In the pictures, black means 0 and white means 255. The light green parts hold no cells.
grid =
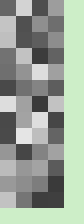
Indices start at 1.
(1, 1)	102
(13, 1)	194
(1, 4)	157
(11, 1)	187
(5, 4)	160
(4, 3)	60
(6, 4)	93
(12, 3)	125
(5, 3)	221
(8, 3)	222
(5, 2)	147
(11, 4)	91
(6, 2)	113
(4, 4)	98
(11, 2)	151

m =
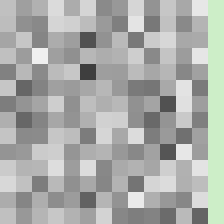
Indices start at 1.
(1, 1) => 192
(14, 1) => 192
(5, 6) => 62
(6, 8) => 153
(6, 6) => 167
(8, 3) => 132
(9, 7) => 214
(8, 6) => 176
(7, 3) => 165
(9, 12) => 112
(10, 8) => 152
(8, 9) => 143
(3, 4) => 172
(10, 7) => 180
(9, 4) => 198
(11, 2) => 180
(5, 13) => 161
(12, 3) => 125
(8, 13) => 127
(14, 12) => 186
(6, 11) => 169
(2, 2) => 144
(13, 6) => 98
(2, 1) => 189
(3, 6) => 81
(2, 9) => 228
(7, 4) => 206
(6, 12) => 227
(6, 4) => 160
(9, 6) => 124
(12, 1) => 216
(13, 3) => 174
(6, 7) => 183
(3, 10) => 203
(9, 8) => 168
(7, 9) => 145

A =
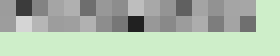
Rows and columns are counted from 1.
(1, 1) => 156
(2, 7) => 141
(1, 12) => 96
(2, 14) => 125
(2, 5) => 159
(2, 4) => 157
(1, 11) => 148
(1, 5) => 176
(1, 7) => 152
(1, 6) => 110
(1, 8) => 141

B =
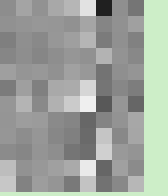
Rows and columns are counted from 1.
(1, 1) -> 141
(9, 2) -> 141
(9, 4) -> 135
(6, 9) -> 125
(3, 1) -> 127
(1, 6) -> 226
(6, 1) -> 123
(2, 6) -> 165
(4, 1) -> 134
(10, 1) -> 139
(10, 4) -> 142
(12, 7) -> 114
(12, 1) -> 199
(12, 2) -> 130
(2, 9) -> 160
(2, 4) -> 150
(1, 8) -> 143
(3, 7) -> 123
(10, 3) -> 148
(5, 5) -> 161
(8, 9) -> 167
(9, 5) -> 128
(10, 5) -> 117
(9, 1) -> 150
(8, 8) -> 147
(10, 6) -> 110
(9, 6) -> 106
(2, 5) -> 145
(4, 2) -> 142

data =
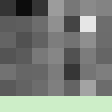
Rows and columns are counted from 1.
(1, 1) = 52
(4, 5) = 81
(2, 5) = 68
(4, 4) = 134
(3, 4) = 125
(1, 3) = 52
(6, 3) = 109
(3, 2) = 81
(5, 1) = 114
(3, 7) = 108
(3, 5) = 115
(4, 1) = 84

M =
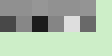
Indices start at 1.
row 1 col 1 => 144
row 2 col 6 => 105
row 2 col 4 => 133

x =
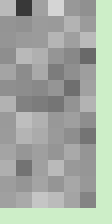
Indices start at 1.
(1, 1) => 186
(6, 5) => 111
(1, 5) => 152
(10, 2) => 150
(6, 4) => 149
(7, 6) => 179
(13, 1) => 160
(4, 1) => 142
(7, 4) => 117
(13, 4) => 187
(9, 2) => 180
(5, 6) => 158
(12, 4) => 149
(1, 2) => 56
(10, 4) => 149
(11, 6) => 150
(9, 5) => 142
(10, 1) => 164
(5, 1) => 164
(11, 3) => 160
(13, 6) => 132
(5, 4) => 124
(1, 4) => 213
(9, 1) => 155
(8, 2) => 190
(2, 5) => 179

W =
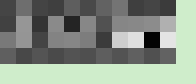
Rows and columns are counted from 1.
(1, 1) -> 69
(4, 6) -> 78
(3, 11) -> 228
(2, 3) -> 53
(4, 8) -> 83
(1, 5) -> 93
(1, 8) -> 116
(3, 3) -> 68
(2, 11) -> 176
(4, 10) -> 80
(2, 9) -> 136

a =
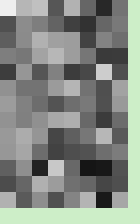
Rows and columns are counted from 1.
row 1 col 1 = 238
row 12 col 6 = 102
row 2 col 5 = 64
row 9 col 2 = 172
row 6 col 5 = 181
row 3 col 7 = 131
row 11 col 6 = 21
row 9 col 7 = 183
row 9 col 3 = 149
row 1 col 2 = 182
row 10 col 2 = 166
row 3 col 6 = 67
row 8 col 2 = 128
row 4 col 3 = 163
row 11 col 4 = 200
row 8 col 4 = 168
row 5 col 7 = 205
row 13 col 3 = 142
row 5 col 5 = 60
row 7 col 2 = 129
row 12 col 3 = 176
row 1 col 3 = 192
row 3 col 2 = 139
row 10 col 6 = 82
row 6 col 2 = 115
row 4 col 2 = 119
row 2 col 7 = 102
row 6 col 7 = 79
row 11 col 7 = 24
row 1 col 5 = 178
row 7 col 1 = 156
